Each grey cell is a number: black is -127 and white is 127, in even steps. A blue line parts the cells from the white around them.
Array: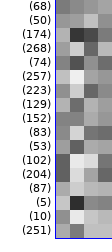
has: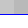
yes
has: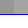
yes
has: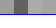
yes
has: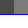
yes

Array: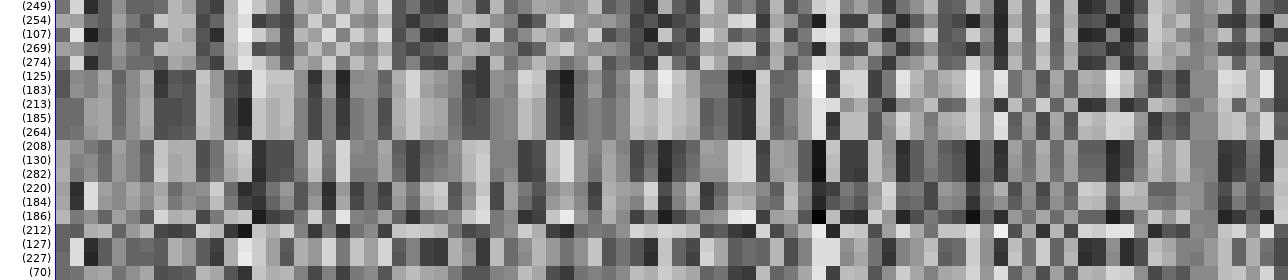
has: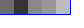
yes
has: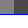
yes
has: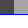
yes
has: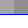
yes
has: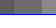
no
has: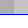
yes

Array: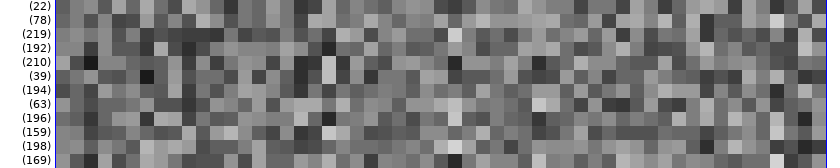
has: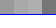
no
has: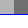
yes
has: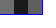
yes
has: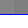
yes

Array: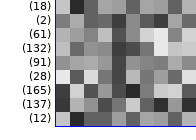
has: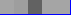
no
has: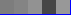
no
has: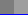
no
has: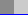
no
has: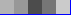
no
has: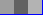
yes
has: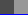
no

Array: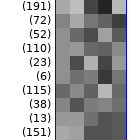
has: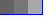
no
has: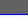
no
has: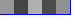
no

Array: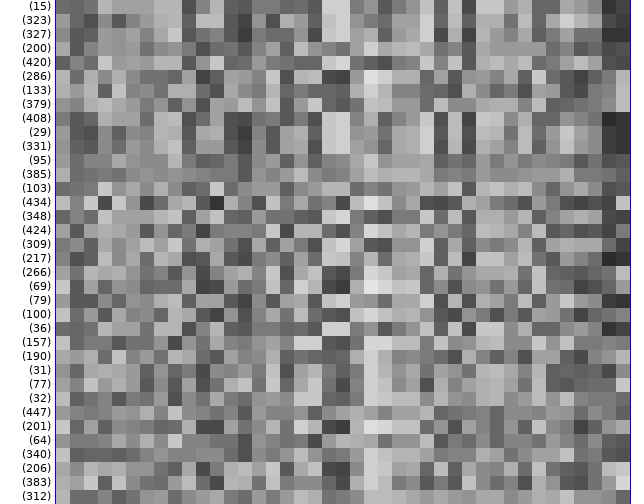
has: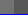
yes
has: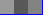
no
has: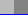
yes
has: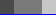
no
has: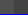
yes
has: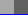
yes

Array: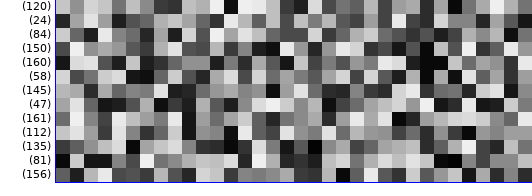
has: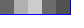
yes
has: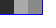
no
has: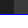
no
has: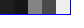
no
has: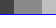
yes

